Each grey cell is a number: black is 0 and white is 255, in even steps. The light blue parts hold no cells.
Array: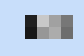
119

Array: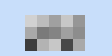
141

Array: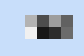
97

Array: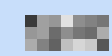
172

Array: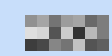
125

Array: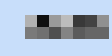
144

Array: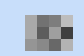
63

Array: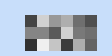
111

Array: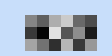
27

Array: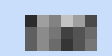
107
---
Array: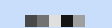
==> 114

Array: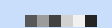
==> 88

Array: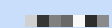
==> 105

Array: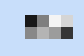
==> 127

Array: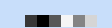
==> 87

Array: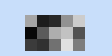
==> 40

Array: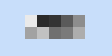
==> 90
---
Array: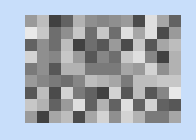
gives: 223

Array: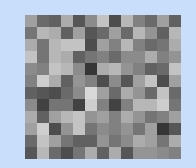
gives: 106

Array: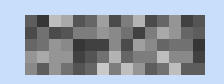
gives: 149

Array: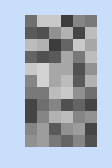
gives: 60

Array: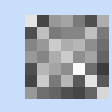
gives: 122

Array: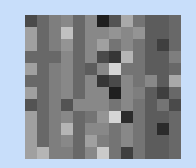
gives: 92

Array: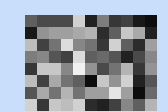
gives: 65
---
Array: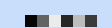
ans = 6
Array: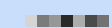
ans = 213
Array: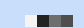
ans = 244
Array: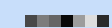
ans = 72
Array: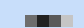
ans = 109
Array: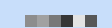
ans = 141
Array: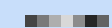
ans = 68
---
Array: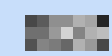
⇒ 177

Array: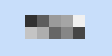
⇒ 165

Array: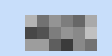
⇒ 137

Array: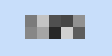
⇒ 70

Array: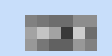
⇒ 205

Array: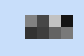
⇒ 194

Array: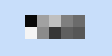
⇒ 127
